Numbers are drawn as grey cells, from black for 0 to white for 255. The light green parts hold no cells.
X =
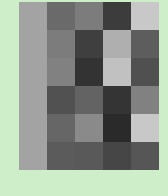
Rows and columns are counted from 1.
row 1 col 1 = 163
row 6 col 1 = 163
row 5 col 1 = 163
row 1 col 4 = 60
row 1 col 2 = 106
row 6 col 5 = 86
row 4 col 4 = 52
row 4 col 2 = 81
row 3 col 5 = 80

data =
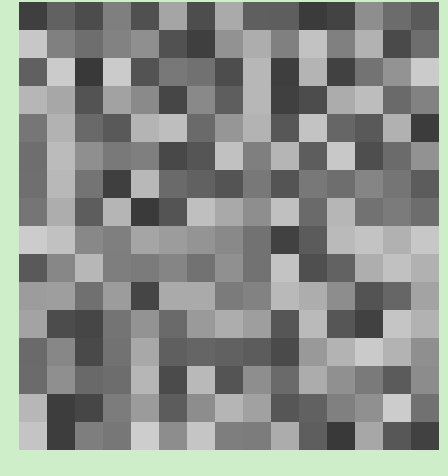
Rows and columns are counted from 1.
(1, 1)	63
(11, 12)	141
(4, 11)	76
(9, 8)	137
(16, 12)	57
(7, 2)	184
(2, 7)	63
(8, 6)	84
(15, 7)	141
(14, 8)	84
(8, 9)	142
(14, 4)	109
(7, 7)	97
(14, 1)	107
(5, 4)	89
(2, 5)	143
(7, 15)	92
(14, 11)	172
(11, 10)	185
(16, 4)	119
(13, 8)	97
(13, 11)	153
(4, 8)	94
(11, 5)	69
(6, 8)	193
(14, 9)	142
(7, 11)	120
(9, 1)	204
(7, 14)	117
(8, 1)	117
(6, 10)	181
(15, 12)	128
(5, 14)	177
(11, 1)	156
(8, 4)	181
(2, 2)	128
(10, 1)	89
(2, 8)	146

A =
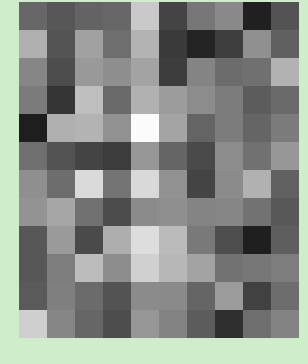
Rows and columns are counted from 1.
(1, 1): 103
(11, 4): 83
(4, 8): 124
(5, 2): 175
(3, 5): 163
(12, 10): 131
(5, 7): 100
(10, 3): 188
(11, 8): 155
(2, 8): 62
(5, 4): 145
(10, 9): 119
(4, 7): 140
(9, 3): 74
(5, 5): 251
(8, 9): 114
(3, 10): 178
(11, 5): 139
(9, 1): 87
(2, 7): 36
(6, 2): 83
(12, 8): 47
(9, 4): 174
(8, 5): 139
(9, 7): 121
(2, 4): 110
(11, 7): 101
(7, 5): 217
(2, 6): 58
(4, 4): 105
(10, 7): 163
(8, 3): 113
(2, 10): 96
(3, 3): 153
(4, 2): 53
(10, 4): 141

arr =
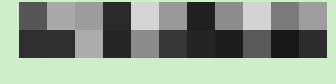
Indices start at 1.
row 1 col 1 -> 86
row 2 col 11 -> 44
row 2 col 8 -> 29
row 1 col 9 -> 211
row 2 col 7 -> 36
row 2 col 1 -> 47
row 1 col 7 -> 32

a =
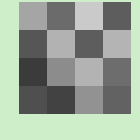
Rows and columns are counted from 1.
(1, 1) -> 165
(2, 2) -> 178
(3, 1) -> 59
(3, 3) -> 179
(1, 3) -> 202
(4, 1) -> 79

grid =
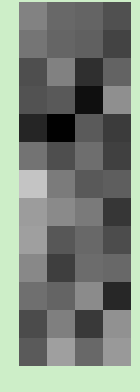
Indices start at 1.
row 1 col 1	130
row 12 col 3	57
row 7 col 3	89
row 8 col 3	122
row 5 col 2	1
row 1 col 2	104
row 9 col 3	104
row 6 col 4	64
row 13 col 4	153
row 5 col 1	37
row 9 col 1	159
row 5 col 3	90
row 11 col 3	139
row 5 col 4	59
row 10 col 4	104
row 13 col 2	159

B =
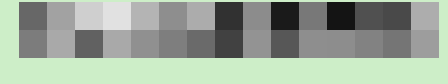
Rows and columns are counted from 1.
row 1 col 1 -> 103
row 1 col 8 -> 49
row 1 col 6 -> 142
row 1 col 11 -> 120
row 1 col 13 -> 80
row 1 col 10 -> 26
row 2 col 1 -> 124
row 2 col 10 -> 87

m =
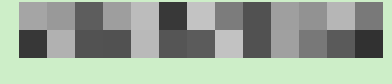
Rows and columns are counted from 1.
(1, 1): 165
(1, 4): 158
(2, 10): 160
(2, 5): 185
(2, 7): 91
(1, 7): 195
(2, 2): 177
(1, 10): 159
